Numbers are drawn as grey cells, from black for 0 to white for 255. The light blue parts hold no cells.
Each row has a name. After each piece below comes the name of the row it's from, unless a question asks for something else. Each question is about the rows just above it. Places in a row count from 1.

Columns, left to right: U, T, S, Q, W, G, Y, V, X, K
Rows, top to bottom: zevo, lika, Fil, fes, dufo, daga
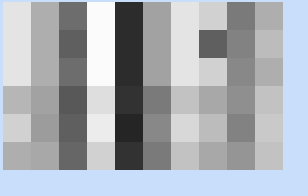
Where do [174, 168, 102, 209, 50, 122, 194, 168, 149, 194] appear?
daga
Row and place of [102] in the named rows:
daga, 3

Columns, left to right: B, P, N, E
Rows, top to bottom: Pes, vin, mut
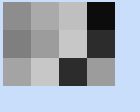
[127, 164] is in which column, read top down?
B
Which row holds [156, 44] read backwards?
mut
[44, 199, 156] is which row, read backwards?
vin
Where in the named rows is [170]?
Pes, 2

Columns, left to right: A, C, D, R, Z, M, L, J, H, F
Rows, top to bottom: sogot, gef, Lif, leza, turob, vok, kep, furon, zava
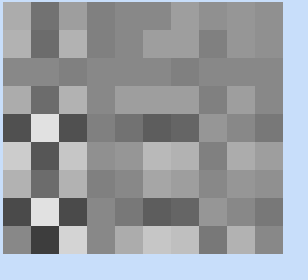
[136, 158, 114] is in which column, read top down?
Z
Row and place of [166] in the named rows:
kep, 6
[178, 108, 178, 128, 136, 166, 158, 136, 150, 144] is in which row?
kep
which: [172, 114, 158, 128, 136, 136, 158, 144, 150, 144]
sogot

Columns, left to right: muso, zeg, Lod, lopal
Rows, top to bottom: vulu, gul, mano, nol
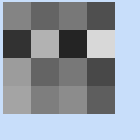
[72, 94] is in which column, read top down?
lopal
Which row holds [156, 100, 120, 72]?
mano
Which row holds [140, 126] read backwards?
nol
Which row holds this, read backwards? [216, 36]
gul
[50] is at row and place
gul, 1
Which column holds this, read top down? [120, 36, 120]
Lod

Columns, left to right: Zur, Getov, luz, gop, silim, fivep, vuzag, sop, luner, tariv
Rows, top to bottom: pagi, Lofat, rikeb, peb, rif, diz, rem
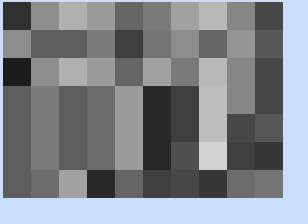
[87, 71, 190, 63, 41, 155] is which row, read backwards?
rif
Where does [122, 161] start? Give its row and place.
pagi, 6
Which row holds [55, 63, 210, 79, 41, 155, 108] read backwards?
diz
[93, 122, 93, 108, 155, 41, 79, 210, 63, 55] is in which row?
diz

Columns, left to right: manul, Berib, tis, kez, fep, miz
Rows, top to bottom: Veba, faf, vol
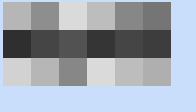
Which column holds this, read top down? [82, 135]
tis
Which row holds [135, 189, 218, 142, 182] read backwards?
Veba
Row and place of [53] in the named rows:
faf, 4
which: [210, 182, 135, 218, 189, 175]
vol
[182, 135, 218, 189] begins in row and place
vol, 2

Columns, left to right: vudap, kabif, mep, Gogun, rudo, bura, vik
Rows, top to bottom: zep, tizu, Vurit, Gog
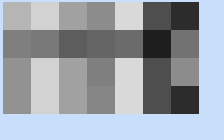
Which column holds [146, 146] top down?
vudap
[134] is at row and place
Gog, 4
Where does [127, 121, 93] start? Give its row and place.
tizu, 1
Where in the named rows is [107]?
tizu, 5

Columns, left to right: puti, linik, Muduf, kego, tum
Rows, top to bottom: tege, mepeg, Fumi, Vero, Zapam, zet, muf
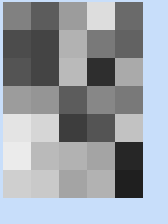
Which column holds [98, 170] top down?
tum
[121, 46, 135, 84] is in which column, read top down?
kego
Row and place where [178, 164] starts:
zet, 3

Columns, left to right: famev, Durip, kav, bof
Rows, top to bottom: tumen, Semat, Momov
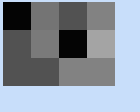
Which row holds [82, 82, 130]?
Momov
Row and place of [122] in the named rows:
Semat, 2
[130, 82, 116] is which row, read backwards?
tumen
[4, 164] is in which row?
Semat
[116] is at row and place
tumen, 2
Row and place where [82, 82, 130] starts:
Momov, 1

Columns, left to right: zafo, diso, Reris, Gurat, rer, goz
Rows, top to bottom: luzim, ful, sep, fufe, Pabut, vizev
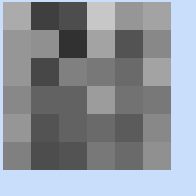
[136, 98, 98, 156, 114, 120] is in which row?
fufe
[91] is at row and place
Pabut, 5
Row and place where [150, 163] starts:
luzim, 5
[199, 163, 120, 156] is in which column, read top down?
Gurat
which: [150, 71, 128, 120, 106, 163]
sep
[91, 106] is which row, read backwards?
Pabut

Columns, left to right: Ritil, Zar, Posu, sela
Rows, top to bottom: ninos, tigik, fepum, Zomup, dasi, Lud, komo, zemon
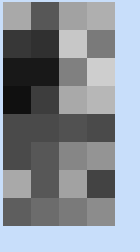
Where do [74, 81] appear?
dasi
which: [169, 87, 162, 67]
komo
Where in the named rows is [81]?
dasi, 3
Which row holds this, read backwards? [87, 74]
Lud
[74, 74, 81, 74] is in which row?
dasi

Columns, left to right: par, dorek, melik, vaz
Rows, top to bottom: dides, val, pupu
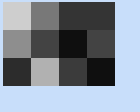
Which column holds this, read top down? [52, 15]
melik
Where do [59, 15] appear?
pupu
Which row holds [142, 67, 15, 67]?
val
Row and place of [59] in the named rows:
pupu, 3

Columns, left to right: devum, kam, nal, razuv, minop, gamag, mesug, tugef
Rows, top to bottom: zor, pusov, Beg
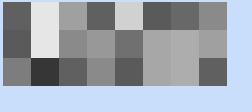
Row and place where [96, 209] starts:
zor, 4
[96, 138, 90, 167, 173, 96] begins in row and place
Beg, 3
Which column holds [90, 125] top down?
devum
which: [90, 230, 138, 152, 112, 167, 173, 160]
pusov
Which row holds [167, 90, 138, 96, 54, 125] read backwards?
Beg
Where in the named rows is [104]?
zor, 7

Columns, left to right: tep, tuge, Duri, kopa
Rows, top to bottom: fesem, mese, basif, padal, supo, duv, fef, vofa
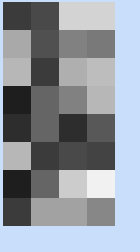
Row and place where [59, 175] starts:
basif, 2
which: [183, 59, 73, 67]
duv
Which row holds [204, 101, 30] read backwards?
fef

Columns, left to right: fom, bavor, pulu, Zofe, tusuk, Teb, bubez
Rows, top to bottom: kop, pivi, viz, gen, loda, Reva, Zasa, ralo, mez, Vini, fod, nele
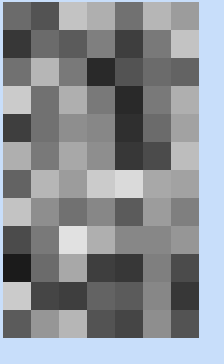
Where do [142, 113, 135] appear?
ralo
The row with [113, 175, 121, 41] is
gen
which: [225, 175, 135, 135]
mez
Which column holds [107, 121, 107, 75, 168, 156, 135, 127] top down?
Teb
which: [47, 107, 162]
loda

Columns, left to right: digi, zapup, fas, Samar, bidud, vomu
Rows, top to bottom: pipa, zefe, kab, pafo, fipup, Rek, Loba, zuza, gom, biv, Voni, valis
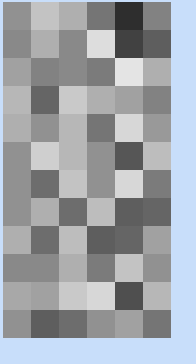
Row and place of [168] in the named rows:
Voni, 1
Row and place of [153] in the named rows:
fipup, 6
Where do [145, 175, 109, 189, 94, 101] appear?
zuza

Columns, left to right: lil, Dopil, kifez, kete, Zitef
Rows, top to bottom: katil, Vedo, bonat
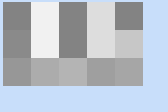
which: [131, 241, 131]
katil
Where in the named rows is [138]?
Vedo, 1
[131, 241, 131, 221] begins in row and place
katil, 1
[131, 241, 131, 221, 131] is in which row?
katil
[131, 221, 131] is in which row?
katil

